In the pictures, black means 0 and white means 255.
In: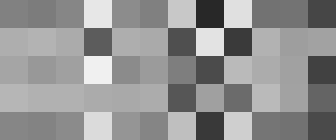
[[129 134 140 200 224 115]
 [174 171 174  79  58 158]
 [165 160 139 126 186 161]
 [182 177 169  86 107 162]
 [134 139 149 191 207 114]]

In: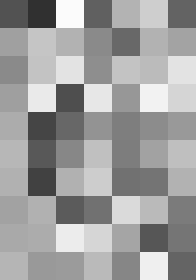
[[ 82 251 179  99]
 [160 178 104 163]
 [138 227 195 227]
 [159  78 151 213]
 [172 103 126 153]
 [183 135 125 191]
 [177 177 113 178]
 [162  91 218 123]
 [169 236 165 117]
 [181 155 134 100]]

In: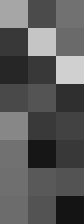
[[166 113]
 [ 56 106]
 [ 38 208]
 [ 73  47]
 [135  66]
 [113  56]
 [111  83]
 [108  20]]

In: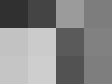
[[ 48 155]
 [194  90]
 [197  82]]

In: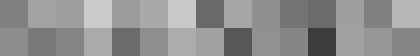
[[128 158 155 200 166 116 159 183]
 [141 133 107 172  87 134 161 134]]

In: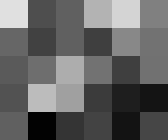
[[224  96 212]
 [102  96 136]
 [ 90 173  63]
 [ 82 160  30]
 [ 96  52  19]]

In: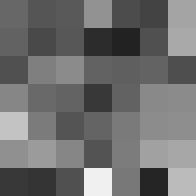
[[103  89  76 164]
 [ 98  87  34 169]
 [ 80 139  95  78]
 [134  99  98 139]
 [195  84 122 142]
 [144 134 124 167]
 [ 56  80 120 187]]

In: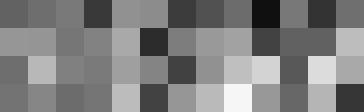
[[ 98 121 145  60 108 120 111]
 [150 118 169 125 162  97 189]
 [110 128 159  65 191  88 169]
 [115 108 188 150 246 103  54]]
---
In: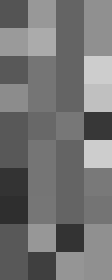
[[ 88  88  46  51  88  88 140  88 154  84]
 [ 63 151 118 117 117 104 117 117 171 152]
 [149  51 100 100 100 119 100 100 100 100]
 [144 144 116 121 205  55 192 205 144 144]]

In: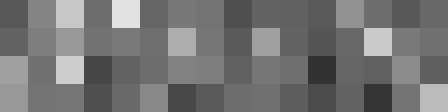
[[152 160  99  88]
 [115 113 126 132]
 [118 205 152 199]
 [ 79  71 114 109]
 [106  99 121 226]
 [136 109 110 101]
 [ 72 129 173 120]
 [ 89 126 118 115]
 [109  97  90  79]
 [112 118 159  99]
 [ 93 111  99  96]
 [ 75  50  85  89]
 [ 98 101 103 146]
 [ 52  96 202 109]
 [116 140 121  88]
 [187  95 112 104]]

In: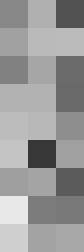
[[207 232 159 195 188 178 129 160 135]
 [163 124 164  55 184 178 166 186 176]
 [168 120  91 160 142 105 107 187  82]]

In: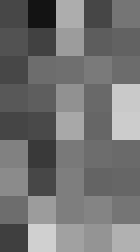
[[ 63 109 139 129  69  88  71  82  71]
 [208 156  71  57  73  94 109  65  19]
 [161 126 126 121 168 145 111 156 173]
 [148 132 100 109 102 105 122  93  70]
 [177 117 102 106 204 201 108  98 117]]

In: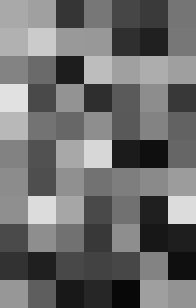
[[151  50  74 143 140 130 184 225 131 177 169]
 [ 94  31 142 220  78  81 115  73 106 203 160]
 [ 24  72 113 166 144 168 103 147  29 153  53]
 [ 38  66  56  73 114 215 142  46 189 152 119]
 [  8  71 142 113 126  27  89  90 160  47  70]
 [159 131  23  31 138  15 131 141 173  32  58]
 [147  15  30 220 156 102  98  56 159 119 117]]

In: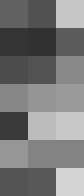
[[ 84 150  58 135  76  52  97]
 [ 88 131 187 149  83  49  81]
 [212 131 200 154 136  92 198]]
